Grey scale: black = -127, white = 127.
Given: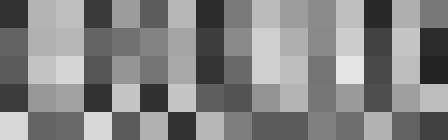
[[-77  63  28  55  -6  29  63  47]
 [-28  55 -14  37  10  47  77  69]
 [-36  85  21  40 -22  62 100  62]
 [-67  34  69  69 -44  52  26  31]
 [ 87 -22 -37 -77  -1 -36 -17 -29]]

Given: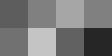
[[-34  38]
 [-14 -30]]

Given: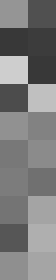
[[ 21]
 [-71]
 [ 78]
 [-51]
 [ 17]
 [ -7]
 [ -3]
 [-11]
 [-41]
 [ 15]]

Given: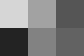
[[ 86 -42]
 [-92 -29]]

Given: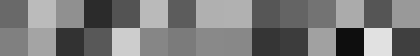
[[ -22   16  -44  -35   49  -27   43   25]
 [   0  -77   77   -4    8  -67 -113  -64]]

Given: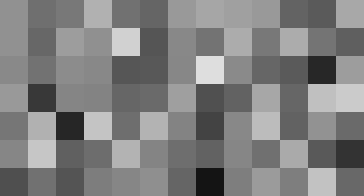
[[ 17  -7 -14  25  32 -28  40]
 [ 17  29  81   8  44  44 -32]
 [  9  12 -41   7  10 -37  29]
 [ 25   5 -25  31 -29 -25  75]
 [ -9 -89 -17   3   8 -29 -21]
 [  6 -31  51 -17   6  42 -76]
 [-48 -43   6 -26  -1  -1 -23]]

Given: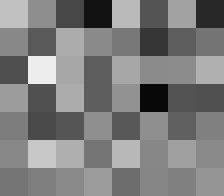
[[ 65 -56  58  34]
 [  8  44  -7 -33]
 [-48  39  39  12]
 [ 28  44  18 -45]
 [ -2 -42 -39 -31]
 [  8  47  57  32]
 [-10   9 -18   0]]

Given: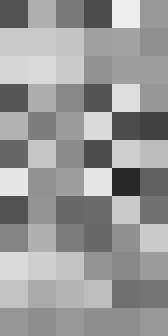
[[-45  -5 109]
 [ 73  68  34]
 [ 85  74  30]
 [-41   7  93]
 [ 49  27 -51]
 [-25  12  78]
 [102  30 -86]
 [-45 -22  74]
 [  3  -2  16]
 [ 89  67   8]
 [ 67  52 -15]
 [ 22  23  13]]
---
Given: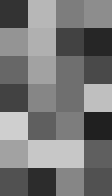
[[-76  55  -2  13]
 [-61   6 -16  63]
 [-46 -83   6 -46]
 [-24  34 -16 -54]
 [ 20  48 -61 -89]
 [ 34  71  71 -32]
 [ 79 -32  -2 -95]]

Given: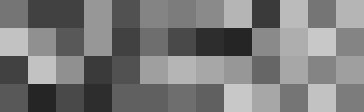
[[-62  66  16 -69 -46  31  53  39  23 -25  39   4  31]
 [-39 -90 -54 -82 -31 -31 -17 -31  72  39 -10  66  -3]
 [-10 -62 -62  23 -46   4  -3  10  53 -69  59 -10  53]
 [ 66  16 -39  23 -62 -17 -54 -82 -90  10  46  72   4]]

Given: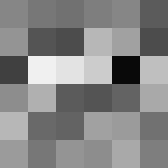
[[ -63  112   99   76 -118   63]
 [   6   -8  -14   -1    6  -36]
 [  13   48  -36  -43  -28   41]
 [  20  -43  -51   55   33  -51]
 [  27   -8   20   13   41   -1]
 [  55  -22  -28   33   27  -14]]

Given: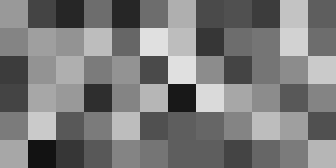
[[ -67   19   47   -4   19  -53   96   12  -59  -10   12   74]
 [ -59   39   25  -81    4   54 -103   90   39   12  -39    4]
 [  -4   74  -39   -4   61  -47  -33  -25    4   61   31  -47]
 [   4   31   19   61  -25   96   61  -73  -18  -10   82  -18]
 [  25  -59  -89  -18  -89  -18   47  -53  -47  -67   67  -33]
 [  39 -109  -73  -39    4  -10  -33  -33  -59  -25   -4   54]]

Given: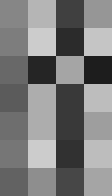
[[-36  45 -70  61]
 [-29  14 -56  37]
 [-23 -90  37 -98]
 [-17  45 -70  30]
 [ -9  76 -78  61]
 [ -2  76 -84  69]
 [  6  53 -63  22]]

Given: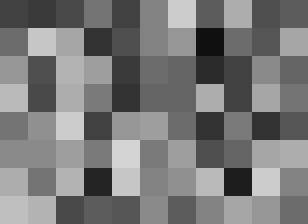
[[ -62  -69  -54  -11  -62    2   76  -35   45  -48  -35]
 [ -19   70   38  -77  -48    2   22 -111  -19  -42   38]
 [ -11   16   76  -62   22   30  -19  -77   -5  -77  -42]
 [  10   10   30   -5   84   -5   30  -48  -27   38   45]
 [  22  -48   51   30  -69  -19  -27  -84  -62   10  -27]
 [  45  -11   51  -91   70    2   16   57  -98   76    2]
 [  57  -54   45   -5  -77  -27  -27   45  -62   38  -11]
 [  63   51  -54  -35  -42   10  -35    2   38   22  -19]]

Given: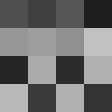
[[-90  43 -84  49]
 [-48 -63 -41 -97]
 [ 23  29  16  65]
 [ 57 -69  49 -76]]

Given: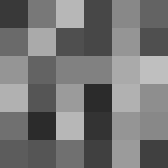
[[-70  -7  55 -56   8 -28]
 [-35 -42 -15 -63  27 -63]
 [-21  42 -48 -56  21 -48]
 [-15 -84  55 -76  21   8]
 [ 21 -28   1   1  42  63]
 [ 49 -42  27 -84  49  14]]
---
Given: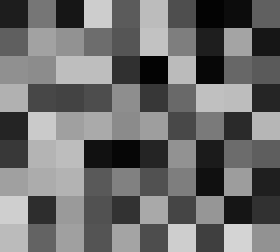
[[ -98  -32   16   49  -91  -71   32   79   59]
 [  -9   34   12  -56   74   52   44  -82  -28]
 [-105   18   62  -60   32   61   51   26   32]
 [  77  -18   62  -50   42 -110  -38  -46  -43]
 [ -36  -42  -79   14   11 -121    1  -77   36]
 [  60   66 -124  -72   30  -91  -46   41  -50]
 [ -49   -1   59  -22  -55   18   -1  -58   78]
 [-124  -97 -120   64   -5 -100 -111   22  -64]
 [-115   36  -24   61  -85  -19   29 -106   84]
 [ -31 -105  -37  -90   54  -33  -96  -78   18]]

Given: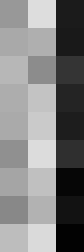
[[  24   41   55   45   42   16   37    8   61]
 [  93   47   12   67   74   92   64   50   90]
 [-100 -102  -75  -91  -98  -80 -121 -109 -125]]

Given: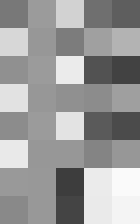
[[ -7  87  16  98  12 105  25   9]
 [ 27  23  27  23  27  23  24  24]
 [ 82  -3 107  16  99  23 -66 -59]
 [-16  32 -45  12 -37   4 107 106]
 [-33  51 -61  31 -52  23 122 116]]

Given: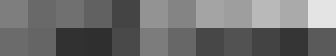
[[ -1 -20]
 [-22 -26]
 [-15 -78]
 [-30 -80]
 [-59 -54]
 [ 19  -3]
 [  4 -24]
 [ 36 -56]
 [ 30 -45]
 [ 57 -60]
 [ 42 -74]
 [100 -37]]

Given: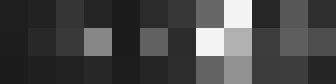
[[-97 -98 -99]
 [-93 -86 -96]
 [-74 -70 -93]
 [-90   7 -88]
 [-99 -99 -98]
 [-85 -30 -90]
 [-72 -84 -82]
 [-25 115 -28]
 [116  49  18]
 [-89 -66 -68]
 [-39 -33 -65]
 [-81 -50 -90]]

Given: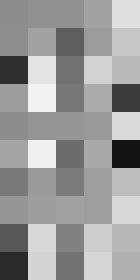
[[  13   14  -80   29   13   36   -6   22  -39  -85]
 [  17   34   99  114   21  112   26   29   87   84]
 [  17  -34  -14   -8   21  -19   -5   33    2  -13]
 [  34   27   82   43   25   41   30   30   78   86]
 [  95   70   58  -68   89 -108   62   87   55   48]]
